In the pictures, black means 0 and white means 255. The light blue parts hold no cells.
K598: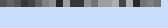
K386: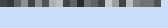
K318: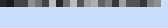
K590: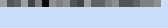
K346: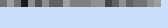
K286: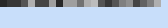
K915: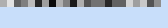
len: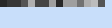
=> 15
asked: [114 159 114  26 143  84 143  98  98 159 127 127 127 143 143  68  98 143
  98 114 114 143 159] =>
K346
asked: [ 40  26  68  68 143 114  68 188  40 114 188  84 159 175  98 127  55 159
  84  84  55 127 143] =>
K318
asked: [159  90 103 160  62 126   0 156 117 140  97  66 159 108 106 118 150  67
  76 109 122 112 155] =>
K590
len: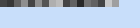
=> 17

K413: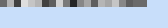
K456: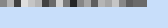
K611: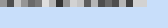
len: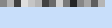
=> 15
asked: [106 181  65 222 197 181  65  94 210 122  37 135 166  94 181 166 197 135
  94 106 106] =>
K413

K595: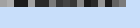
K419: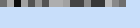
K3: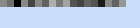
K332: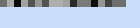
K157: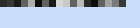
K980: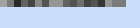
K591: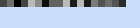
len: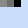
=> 3
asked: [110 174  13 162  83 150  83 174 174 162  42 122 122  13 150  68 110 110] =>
K332
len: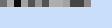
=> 13

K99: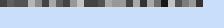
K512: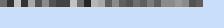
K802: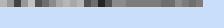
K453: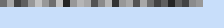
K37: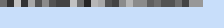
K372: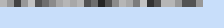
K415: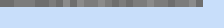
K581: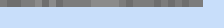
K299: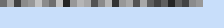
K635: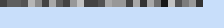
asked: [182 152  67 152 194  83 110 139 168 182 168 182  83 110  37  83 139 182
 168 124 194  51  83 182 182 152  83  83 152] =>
K372
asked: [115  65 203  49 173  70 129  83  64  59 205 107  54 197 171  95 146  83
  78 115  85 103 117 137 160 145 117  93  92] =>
K512

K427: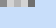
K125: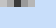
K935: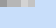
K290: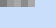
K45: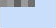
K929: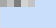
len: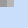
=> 2
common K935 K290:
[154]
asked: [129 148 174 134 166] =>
K290

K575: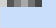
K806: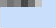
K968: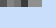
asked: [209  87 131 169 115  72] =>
K575
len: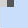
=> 2
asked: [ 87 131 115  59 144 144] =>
K968
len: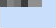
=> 6
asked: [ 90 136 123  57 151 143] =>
K968

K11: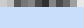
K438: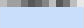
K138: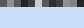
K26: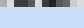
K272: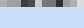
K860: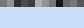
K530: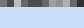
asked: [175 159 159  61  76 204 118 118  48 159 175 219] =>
K272
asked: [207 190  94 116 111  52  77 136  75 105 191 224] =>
K11
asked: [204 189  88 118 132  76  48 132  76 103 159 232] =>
K11

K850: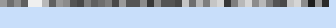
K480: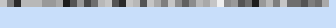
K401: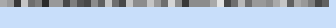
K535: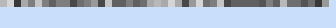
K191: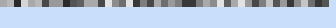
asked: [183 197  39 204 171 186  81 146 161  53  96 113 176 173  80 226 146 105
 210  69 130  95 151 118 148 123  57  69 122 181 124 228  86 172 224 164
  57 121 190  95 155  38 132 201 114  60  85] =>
K191
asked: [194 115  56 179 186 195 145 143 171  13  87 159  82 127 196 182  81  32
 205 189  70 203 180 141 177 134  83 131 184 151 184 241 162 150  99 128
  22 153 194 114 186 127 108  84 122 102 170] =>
K480
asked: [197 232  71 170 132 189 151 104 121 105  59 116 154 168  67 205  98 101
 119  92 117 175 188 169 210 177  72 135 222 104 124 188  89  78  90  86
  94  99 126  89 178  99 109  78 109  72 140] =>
K535
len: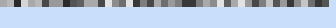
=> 47

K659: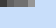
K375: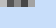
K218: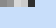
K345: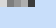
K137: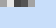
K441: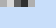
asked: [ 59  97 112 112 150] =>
K659
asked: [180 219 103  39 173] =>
K441
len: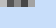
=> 5
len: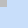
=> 1
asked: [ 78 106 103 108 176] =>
K659

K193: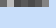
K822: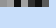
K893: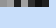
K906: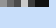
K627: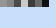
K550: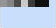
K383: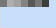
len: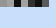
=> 7
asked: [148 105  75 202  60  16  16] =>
K906
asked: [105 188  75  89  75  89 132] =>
K193
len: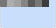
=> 7
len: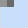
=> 2
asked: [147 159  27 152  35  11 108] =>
K822

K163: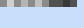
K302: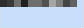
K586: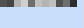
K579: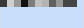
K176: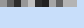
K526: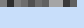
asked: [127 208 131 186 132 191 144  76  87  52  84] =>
K163
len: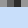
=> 4
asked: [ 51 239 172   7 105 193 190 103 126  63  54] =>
K579

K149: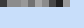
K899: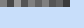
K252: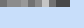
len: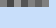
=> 7
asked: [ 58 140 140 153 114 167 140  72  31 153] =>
K149
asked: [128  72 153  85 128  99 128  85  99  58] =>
K899

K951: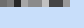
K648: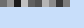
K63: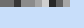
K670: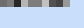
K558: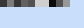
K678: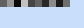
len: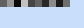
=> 10
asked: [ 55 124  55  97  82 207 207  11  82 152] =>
K558

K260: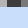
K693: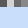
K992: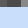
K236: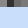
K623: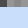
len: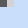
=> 2
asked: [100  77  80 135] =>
K992
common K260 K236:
[121]

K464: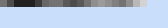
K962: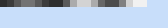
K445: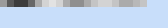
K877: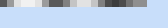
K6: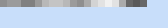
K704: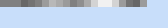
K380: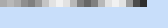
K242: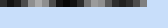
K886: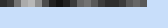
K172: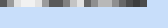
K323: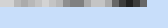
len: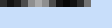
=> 13
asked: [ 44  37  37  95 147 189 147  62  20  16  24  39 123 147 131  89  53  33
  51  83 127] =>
K242
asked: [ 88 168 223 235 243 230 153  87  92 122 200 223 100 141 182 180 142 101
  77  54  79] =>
K172
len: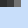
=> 3
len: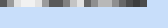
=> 21

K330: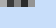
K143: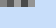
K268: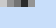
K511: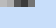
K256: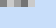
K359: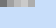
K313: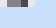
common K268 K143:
[148]
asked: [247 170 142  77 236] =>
K313
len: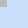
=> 1
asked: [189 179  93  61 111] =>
K511
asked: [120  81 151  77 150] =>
K143
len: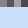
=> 4
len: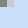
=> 2

